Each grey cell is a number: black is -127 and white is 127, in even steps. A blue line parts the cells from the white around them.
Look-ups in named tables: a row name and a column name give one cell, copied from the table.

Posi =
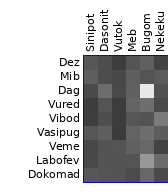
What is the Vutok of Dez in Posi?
-66
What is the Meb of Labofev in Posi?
-43
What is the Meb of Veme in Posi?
-31
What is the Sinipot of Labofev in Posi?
-54
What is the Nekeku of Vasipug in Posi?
-34
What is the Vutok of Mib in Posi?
-55
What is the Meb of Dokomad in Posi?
-52
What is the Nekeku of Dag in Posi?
-45
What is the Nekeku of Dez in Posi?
-60
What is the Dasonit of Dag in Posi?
-18
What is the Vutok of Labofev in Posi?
-44
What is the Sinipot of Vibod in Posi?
-65
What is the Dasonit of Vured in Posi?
-43
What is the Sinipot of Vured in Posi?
-66
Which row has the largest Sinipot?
Mib

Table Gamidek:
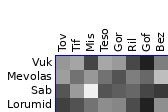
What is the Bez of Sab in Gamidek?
-70
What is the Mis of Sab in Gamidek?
112
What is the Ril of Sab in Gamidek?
-24
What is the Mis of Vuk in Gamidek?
-58
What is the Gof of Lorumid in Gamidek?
-94
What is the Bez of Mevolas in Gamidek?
62
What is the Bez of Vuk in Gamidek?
-1
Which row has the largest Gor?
Vuk

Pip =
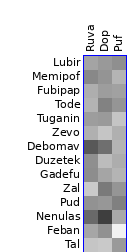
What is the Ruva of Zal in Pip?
74
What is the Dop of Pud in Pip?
23
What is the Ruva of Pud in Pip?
18
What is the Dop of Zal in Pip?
-5
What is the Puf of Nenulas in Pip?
41
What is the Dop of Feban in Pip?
17
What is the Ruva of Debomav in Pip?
-39
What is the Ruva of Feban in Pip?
38
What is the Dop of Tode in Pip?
2
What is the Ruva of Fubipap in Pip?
46
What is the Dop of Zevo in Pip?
69
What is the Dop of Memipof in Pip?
20
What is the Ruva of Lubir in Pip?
36
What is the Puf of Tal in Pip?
26
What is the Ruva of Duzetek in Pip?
15
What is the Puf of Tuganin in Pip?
69
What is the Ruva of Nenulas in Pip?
-22
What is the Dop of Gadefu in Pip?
37

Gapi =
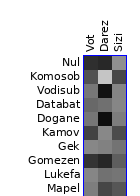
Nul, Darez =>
-87
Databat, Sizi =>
6
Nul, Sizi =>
15
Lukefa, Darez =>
-14
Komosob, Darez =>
69
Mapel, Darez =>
-57
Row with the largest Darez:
Komosob

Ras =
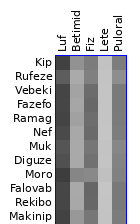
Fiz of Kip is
-3
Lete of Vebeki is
68
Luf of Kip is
-62
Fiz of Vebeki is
-19
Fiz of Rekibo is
-24
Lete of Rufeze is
67
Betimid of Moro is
6
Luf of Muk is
-42
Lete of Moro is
64
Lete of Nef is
69
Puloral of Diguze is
3
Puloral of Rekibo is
-6
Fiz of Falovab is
-25
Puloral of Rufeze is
14
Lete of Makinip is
67

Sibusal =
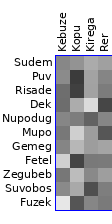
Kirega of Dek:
91
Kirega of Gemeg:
29
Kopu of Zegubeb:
60
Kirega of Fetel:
-6
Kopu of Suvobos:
41
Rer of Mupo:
-41
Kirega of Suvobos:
-48
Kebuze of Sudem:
7
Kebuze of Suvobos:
10
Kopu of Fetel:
-59
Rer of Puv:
5
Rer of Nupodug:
6
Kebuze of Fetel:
80
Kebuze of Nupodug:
6
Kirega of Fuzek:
6
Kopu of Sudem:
19
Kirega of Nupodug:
-29
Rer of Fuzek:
-5

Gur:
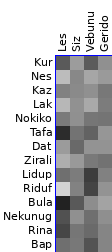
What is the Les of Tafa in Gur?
-83
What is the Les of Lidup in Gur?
-16
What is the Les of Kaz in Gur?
1
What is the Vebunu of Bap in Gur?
-44
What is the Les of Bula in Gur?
-93
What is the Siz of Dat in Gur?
-22
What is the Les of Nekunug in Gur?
-46
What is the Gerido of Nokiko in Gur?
-11
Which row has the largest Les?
Riduf

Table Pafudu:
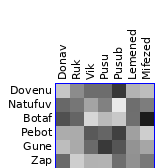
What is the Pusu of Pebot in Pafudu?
-26
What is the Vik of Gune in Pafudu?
-21
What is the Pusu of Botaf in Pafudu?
58
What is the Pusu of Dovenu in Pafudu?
-18
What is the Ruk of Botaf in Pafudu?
-26
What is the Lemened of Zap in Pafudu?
17
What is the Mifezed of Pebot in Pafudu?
78
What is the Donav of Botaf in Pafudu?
-47
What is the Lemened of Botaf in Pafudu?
-16
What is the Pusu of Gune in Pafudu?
-70
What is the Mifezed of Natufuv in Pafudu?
-2
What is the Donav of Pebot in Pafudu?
44

